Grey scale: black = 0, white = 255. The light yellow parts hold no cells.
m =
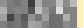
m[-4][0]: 144
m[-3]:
[175, 123, 132, 129, 82, 192, 149, 121, 220, 130, 130]
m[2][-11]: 159
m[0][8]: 193
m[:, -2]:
[141, 130, 175, 141]
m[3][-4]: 110
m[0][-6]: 174
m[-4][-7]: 61
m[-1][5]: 156
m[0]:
[144, 123, 117, 129, 61, 174, 130, 133, 193, 141, 185]

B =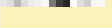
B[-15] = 230
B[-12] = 220
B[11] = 222
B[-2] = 247
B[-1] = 248

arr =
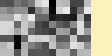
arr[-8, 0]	85
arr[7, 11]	180
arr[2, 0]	168
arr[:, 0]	[85, 149, 168, 215, 216, 84, 179, 187]
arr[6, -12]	202
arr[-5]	[215, 216, 106, 201, 170, 74, 58, 131, 94, 76, 139, 223, 88]
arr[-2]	[179, 202, 6, 172, 125, 105, 76, 195, 126, 134, 223, 208, 143]
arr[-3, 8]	89
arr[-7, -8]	133
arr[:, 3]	[100, 145, 189, 201, 202, 100, 172, 181]
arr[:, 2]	[117, 146, 222, 106, 162, 9, 6, 84]
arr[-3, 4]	212
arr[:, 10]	[67, 48, 25, 139, 73, 197, 223, 100]
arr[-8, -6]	1
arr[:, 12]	[189, 232, 54, 88, 156, 89, 143, 183]
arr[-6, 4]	234
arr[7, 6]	86
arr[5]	[84, 86, 9, 100, 212, 206, 214, 180, 89, 91, 197, 85, 89]
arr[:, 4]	[122, 45, 234, 170, 104, 212, 125, 85]
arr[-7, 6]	163

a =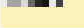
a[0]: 236
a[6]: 22
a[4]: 103
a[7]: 233

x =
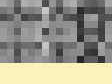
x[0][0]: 166
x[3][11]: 51
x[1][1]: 132
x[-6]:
[146, 140, 126, 144, 142, 159, 168, 139, 143, 143, 146, 51, 137, 136, 70, 149]
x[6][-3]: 79
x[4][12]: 91
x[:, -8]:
[106, 71, 140, 143, 105, 150, 86, 59, 96]
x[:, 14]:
[107, 73, 82, 70, 64, 68, 160, 154, 50]
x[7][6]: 177
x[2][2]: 137
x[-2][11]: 139
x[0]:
[166, 149, 105, 174, 164, 173, 77, 149, 106, 162, 174, 126, 100, 92, 107, 165]
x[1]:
[118, 132, 79, 128, 123, 136, 199, 116, 71, 120, 135, 44, 72, 64, 73, 126]
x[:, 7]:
[149, 116, 92, 139, 138, 145, 113, 125, 126]
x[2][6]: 161
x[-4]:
[157, 147, 132, 153, 154, 175, 145, 145, 150, 154, 157, 48, 129, 136, 68, 160]
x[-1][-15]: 137
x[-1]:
[145, 137, 96, 138, 139, 151, 143, 126, 96, 126, 132, 37, 91, 91, 50, 139]
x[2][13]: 161
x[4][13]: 87
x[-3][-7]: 113
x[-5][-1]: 152
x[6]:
[101, 126, 94, 110, 111, 88, 196, 113, 86, 113, 111, 143, 83, 79, 160, 110]
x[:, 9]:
[162, 120, 84, 143, 137, 154, 113, 132, 126]
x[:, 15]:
[165, 126, 82, 149, 152, 160, 110, 139, 139]

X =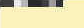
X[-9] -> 60
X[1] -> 63
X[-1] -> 49

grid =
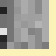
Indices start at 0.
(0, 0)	113
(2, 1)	117
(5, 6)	171
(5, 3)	171
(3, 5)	180
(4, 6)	171
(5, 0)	37
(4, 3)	171
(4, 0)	226
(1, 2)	148
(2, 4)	159
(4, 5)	138
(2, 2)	155
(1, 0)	34
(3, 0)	113
